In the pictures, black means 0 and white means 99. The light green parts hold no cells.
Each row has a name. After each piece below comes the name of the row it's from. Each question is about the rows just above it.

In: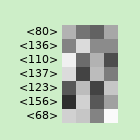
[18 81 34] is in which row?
<156>
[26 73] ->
<137>
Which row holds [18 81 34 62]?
<156>
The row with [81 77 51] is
<68>
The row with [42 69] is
<110>

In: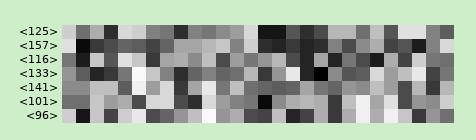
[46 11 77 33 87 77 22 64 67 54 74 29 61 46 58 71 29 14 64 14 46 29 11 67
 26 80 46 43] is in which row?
<116>
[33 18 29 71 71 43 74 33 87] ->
<125>

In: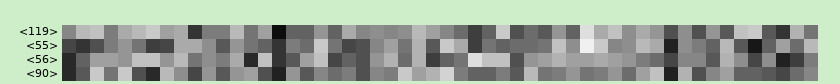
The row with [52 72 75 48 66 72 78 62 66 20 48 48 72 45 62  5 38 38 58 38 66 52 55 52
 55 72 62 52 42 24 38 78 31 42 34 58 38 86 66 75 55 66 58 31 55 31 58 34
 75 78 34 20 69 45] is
<119>
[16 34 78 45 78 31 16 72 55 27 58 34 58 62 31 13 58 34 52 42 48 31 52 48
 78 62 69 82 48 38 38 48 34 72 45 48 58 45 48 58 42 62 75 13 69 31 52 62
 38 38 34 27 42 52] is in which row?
<90>
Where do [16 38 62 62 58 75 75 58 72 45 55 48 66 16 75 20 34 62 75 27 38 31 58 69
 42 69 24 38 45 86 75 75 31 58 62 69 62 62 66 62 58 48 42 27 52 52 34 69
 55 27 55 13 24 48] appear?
<56>
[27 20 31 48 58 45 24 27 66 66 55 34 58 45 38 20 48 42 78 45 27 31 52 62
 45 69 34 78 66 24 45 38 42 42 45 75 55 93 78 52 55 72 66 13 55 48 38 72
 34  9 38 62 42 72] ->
<55>

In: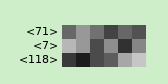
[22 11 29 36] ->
<118>
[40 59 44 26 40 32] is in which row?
<71>

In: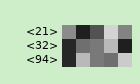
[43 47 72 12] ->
<32>
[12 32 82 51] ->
<21>
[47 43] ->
<94>
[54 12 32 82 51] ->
<21>
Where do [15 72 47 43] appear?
<94>
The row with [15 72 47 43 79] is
<94>

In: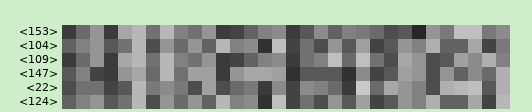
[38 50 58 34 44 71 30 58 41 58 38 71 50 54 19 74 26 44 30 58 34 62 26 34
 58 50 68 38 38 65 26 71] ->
<124>
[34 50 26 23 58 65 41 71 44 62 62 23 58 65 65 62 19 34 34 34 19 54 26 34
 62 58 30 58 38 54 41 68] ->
<147>
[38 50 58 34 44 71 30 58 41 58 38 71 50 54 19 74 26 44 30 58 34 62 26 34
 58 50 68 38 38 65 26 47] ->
<104>
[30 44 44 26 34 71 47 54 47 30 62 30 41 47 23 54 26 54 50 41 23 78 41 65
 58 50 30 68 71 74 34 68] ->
<22>

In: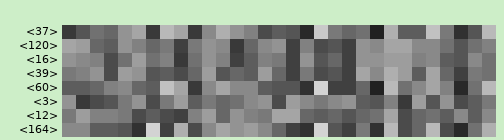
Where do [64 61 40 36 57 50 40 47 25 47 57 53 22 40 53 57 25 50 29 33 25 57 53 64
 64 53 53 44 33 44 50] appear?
<120>
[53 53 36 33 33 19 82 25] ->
<60>
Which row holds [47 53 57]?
<3>
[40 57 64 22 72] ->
<37>

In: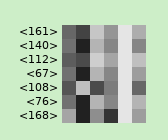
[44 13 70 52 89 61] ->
<67>
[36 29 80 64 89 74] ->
<112>
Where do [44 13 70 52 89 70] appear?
<76>
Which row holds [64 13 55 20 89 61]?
<168>
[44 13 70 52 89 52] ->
<140>
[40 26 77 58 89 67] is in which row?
<161>

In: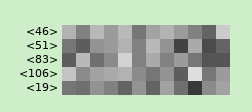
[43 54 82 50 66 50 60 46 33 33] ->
<83>
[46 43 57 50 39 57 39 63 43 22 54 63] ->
<19>

